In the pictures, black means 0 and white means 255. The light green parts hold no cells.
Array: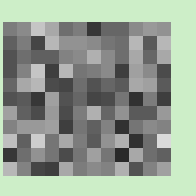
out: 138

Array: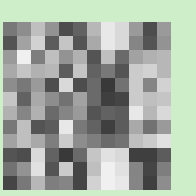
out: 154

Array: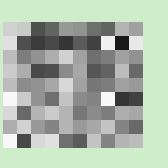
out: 99

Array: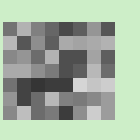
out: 94

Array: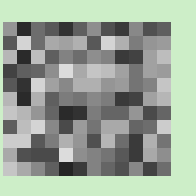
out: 136

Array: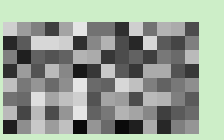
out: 179
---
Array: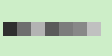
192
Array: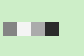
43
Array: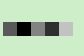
194
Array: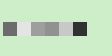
49
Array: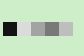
190
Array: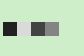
132
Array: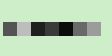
156
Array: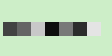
228
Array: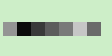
106
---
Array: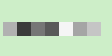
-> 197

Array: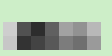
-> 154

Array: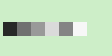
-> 247

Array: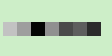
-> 43

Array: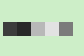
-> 123

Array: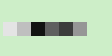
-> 150
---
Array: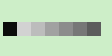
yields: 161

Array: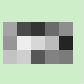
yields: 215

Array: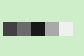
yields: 24

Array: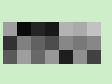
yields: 77

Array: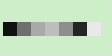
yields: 189

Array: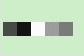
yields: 251

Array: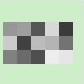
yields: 188

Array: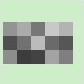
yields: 187

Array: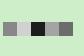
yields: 29

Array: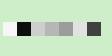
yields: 182
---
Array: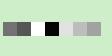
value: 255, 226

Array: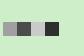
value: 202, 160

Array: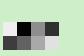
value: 238, 225

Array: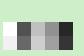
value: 255, 241

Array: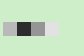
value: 226, 185

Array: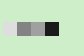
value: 222, 160

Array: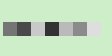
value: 222, 201

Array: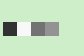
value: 248, 147

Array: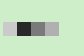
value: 202, 176

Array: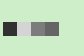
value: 212, 124
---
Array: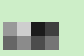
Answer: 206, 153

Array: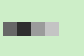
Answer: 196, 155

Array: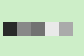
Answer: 233, 170

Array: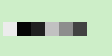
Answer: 236, 193

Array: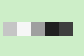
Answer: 246, 197

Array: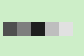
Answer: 225, 190
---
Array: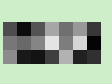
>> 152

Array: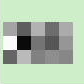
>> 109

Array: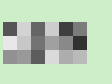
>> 63

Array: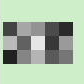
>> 75

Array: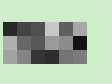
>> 95

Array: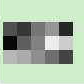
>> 150

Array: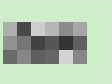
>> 140

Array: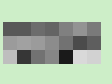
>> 147

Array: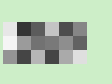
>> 77
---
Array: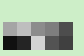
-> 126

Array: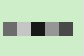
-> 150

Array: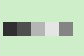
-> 229

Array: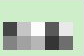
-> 89

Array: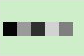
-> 210

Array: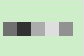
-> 222

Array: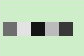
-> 187

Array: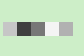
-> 244

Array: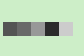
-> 43
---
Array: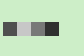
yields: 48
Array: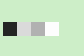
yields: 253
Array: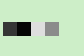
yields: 139
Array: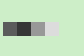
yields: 220
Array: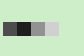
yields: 208
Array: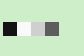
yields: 93
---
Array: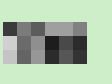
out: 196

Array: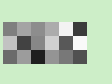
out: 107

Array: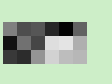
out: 57

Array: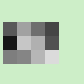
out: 126

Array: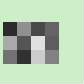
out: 114

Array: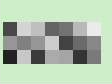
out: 34

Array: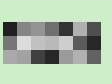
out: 169

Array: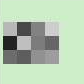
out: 108

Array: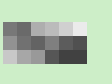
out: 200

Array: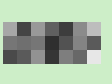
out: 74
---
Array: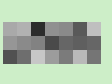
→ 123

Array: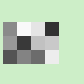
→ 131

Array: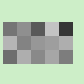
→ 137

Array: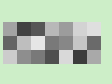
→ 217

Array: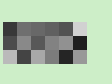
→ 124

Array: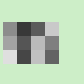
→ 70

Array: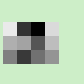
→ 57
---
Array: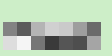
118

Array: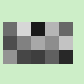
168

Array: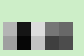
194

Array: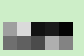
75

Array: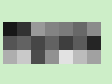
70

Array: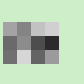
77
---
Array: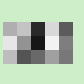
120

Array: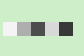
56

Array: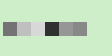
136

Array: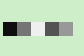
152

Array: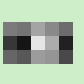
73

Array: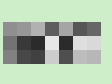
183
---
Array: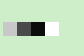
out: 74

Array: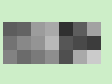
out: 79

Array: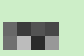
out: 188

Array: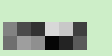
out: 5

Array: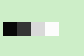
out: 53

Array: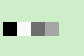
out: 250
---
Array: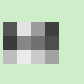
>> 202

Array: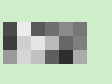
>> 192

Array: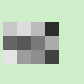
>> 141

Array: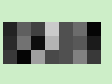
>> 159

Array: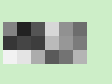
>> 172

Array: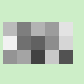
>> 66

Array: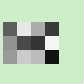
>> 187

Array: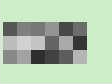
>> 47

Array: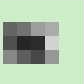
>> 72
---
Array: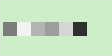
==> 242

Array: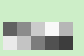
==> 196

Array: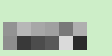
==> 57

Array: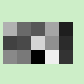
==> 121

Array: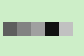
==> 130

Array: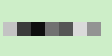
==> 59

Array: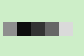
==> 13
